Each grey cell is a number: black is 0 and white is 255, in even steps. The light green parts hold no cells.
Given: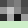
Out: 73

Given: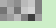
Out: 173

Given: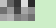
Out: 192

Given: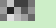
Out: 132

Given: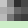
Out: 198

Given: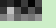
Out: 31
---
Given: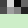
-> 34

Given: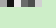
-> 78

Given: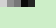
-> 37

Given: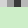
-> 155

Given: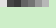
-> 70

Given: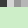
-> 151

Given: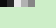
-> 43
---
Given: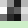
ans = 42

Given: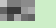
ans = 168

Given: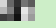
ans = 17

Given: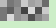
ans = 81

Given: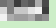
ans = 172

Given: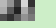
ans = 91

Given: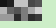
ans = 124

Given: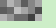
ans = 107

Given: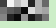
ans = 22
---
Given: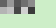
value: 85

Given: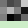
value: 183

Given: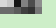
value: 130

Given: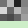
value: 102

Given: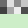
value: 223

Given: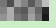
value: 147

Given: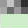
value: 196

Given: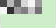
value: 215

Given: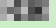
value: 77

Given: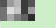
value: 196
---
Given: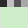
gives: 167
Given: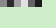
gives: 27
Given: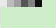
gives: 16
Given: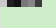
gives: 59
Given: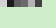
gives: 66
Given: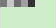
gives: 49
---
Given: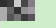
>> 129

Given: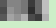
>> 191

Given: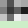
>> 167

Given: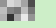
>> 77

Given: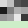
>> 70

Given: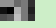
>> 47

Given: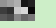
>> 34
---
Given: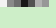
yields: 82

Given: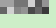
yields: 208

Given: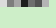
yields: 110

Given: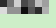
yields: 99

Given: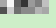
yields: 154

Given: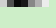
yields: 135
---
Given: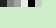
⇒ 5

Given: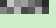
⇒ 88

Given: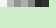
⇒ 38

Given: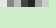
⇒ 163

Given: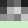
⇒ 111

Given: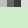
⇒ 59

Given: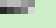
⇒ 158
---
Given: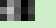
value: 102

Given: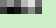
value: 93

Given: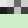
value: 106

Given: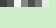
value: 245

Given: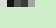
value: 85

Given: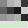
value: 192

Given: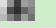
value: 60

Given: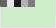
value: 29

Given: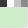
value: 195

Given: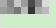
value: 201
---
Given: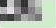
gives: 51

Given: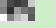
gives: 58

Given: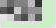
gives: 129

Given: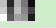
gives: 177

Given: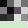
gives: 100

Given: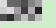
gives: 78
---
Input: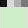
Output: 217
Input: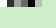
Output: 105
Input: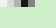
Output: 178
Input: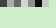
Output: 142
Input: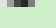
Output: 71
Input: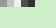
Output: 239
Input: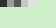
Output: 85
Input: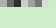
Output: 160
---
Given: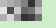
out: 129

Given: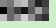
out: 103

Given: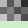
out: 88

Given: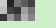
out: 118

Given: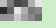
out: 84

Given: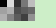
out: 49

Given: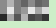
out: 139

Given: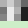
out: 205

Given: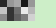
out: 167

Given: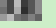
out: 59
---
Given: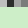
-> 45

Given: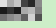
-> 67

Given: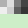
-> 222

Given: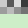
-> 88

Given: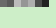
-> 174

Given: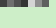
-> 212

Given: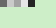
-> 163

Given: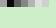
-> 179

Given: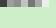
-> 118

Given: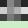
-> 133
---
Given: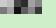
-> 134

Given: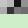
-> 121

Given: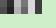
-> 217

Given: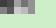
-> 187

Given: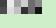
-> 108

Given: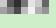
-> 174
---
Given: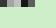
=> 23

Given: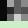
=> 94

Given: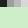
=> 187

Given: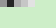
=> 198

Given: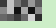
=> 152

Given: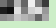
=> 126
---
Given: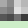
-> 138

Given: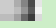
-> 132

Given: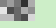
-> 117

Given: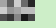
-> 205

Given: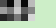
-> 173

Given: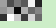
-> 89

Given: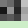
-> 104
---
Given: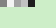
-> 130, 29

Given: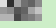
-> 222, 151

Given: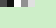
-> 75, 224

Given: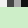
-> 241, 17

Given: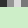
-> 48, 120

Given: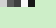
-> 209, 22

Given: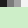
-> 29, 243

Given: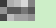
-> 58, 146
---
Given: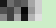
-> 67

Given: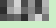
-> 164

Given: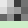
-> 173

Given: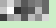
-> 253

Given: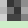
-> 113

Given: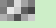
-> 232

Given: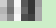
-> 115
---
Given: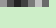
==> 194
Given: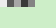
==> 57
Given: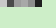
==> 141
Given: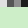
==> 142
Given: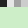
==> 161
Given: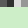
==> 220
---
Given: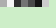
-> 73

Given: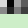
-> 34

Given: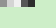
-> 240

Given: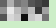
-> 200

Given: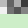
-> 115

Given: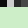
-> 205

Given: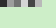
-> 213
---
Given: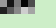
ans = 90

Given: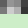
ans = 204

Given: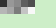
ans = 166

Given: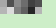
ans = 219

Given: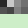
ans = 69

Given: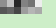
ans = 99

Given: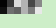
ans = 111

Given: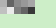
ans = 234

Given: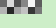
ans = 39

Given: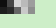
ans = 41
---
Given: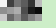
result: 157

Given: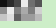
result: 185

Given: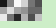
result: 193

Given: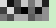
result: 144

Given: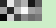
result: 122

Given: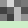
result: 147

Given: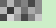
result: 198
